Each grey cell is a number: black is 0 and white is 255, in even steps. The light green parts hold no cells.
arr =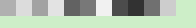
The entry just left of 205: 112
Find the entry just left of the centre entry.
98

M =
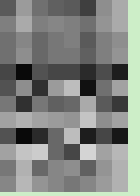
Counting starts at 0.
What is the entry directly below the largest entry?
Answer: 96
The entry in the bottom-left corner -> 134
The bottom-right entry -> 177
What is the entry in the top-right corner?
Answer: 170
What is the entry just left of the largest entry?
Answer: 70
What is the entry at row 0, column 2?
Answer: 112
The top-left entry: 90
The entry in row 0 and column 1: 155
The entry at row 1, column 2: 127
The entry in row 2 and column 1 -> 134
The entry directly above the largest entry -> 29
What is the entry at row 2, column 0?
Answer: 112
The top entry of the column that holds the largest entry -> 63
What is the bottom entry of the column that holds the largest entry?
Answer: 134
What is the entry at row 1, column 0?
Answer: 127
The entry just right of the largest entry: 162
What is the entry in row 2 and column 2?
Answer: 104
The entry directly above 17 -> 42

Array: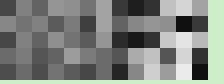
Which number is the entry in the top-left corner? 71
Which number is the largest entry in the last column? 185
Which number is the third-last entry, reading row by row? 156
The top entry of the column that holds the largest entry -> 213
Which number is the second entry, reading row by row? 129
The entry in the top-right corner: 163
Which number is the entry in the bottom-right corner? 16
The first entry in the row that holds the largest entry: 77
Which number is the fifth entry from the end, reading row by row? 135
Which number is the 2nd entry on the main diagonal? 115
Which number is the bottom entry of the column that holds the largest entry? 235
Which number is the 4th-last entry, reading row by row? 207
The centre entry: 149
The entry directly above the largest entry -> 213
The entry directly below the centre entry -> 107

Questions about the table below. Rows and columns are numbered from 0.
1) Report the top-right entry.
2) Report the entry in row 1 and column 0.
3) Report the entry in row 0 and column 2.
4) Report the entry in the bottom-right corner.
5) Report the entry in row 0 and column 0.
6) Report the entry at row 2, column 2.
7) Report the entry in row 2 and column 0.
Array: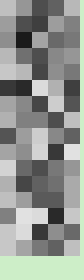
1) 184
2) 157
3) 78
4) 191
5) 191
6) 164
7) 142

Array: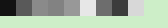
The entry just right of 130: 152
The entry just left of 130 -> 138
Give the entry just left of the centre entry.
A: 130

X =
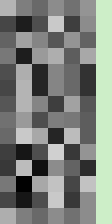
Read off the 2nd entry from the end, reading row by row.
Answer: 113
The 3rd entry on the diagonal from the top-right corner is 86
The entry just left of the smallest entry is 120
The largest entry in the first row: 180
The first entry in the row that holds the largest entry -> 62
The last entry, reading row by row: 140
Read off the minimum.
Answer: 1
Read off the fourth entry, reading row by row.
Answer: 140
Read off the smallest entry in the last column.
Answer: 44
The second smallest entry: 16
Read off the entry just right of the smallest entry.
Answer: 168
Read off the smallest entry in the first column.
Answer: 56
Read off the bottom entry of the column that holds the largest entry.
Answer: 140
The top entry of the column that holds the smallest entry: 126
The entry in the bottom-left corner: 174
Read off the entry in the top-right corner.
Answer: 148
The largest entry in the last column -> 194
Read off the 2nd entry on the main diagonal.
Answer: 29
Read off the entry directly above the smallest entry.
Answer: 188
